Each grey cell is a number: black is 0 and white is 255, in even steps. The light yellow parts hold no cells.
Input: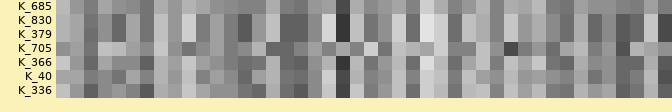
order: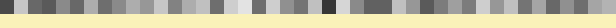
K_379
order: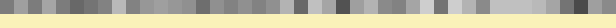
K_40
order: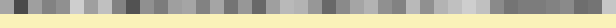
K_705

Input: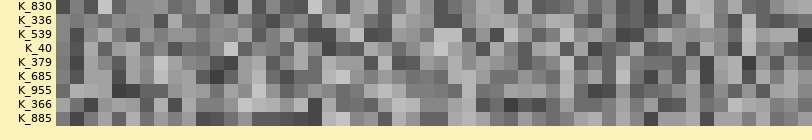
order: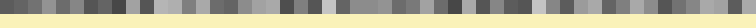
K_830
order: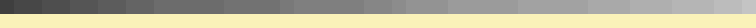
K_685
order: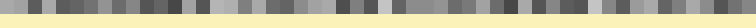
K_830
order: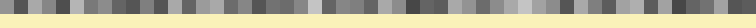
K_40

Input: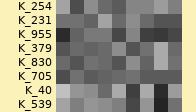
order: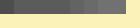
K_705
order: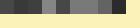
K_955
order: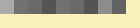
K_830
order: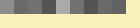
K_830

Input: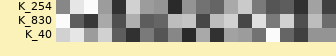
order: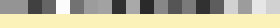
K_40
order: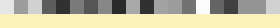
K_40
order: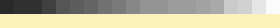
K_254

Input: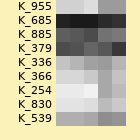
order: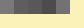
K_885
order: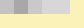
K_366
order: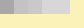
K_366
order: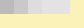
K_830

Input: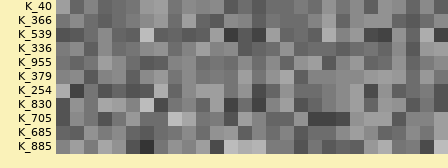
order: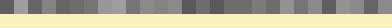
K_40
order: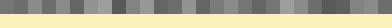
K_955
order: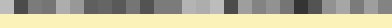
K_885
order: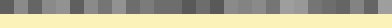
K_40
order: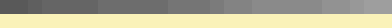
K_955
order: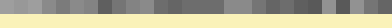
K_40
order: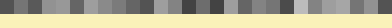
K_830

